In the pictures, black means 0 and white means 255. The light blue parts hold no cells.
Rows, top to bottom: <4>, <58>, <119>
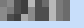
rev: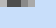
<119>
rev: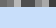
<119>
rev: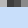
<4>
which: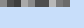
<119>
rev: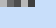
<4>
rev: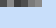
<58>

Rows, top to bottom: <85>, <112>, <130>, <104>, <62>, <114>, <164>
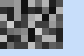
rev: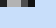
<114>
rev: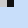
<62>
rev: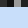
<112>
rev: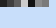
<62>
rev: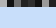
<112>
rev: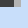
<104>
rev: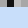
<130>

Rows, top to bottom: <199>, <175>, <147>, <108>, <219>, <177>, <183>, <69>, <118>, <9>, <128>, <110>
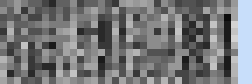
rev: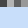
<177>
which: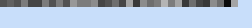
<147>

